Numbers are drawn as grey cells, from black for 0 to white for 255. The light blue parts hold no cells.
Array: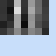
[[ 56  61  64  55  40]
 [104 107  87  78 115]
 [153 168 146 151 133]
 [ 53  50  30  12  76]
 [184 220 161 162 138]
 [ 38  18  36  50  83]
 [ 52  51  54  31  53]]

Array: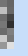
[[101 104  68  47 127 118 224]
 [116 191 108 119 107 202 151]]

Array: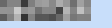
[[134 148 128]
 [161 192 129]
 [111 132 119]
 [151 181 160]
 [172  68 104]
 [137 134  79]
 [159 135  88]
 [154 113  87]
 [127 152 130]
 [ 59 144  51]
 [132 202 178]
 [132 147 131]
 [105 148  93]]

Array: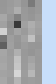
[[152 153 157 162 159 154 150 154 153 154 153 154]
 [122 148 150 174 169 193 151 149 163 170 183 157]
 [149 153 154 161 155 162 156 153 154 155 157 154]
 [160 174 130  56 164 150 148 176 194 198 214 180]
 [155 157 151 143 150 158 160 156 158 158 160 156]
 [151 152 167 161 209 119  96 166 164 167 163 167]]

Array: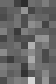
[[ 98  87  82 111  89  97  96 108  92 104 101  85]
 [125  86 102  69  98 149 125  74  75 110 136 151]
 [104  93 100 128  98 145 107 113 110 114 105  96]
 [111  70 112 142 112  78 177 139 170 135  85 213]
 [ 45 148  78  79 127  82  72 120  96  63  49 121]
 [ 65  99 115 117  58  76 113 101  91 110 104 127]
 [107  97  91 103  96  99 101 104  61 110  94 111]
 [107  82  75 107 129  70  97 139  85 126 119  77]]

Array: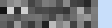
[[110 126 123 116]
 [ 40  86 152  59]
 [ 61 171 142 134]
 [ 68 105 110  66]
 [136  54  88 157]
 [ 81  64 119 133]
 [116  67  73 187]
 [124  75  98  33]
 [ 92  72 116 105]
 [ 69  91 112  59]
 [124 207 108  87]
 [152  49  86 153]
 [137 212 100  71]
 [108  19 107  97]]

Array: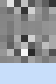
[[ 52 171 141 150 149 169 169  81 139]
 [ 94 123 124 147 146 120 190 148 122]
 [129 151 143 137 136 150 128 118 142]
 [ 89 210 163 138 139 210  94  42 164]
 [191  51 106 134 135  50 186 247 105]
 [ 73 174 145 145 144 172 149  84 144]
 [227 105 134 122 123 107  96 187 137]
 [148 126 133 134 136 125 140 151 134]]

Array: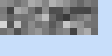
[[112  98 113 113 106]
 [124  69 140 116 172]
 [103  71 121 147 153]
 [123  72 105 158  66]
 [145 113  57 197 135]
 [162  80  75 115 126]
 [178  78 101  90 102]
 [133 140 190 127 123]
 [159  83 151 115 150]
 [171 116 121 139 137]
 [132 154 113 107 114]
 [114 169 116 192  81]
 [135  67  99  84 129]
 [144 121 129 213 112]]
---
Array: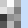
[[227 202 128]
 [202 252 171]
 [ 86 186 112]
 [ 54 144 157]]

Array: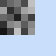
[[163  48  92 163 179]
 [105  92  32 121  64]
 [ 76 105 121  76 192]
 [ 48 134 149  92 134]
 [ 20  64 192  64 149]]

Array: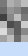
[[219 148  93 136]
 [189  77  93 204]
 [161 189 107 176]
 [121 176 161 189]
 [107 148 136 107]
 [ 64 136 189 121]]

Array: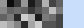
[[190 165 134  41 165 205  84  84  68]
 [150  12  56 150  27  68 177  68  98]
 [134  98 110  98  56  84 110 190 122]
 [ 98 122  41 205 177  27 122 110  68]]

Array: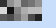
[[216  19 133 173 188 188]
 [ 91  76 117 158  76  35]
 [ 50 145 173 103 117 145]]

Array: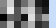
[[136 205  57 109 164  29  16]
 [124 234  84 178 205  71  29]
 [ 97 192  44 124 178  44  71]
 [  1  97  84  16 221  97 164]]

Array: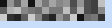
[[203  50  36  94 203 135  64  36 148 107 203  20 107 119  50]
 [ 94 176 191 135 119 107 164 119 119 191  94 176  78  64 135]
 [ 20 148  94 164  20 164 119 164 135 148  78 148  78  64 191]]

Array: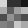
[[213  49  49  24]
 [170  93 158 186]
 [130 118 200 170]
 [ 77 146 106  77]]
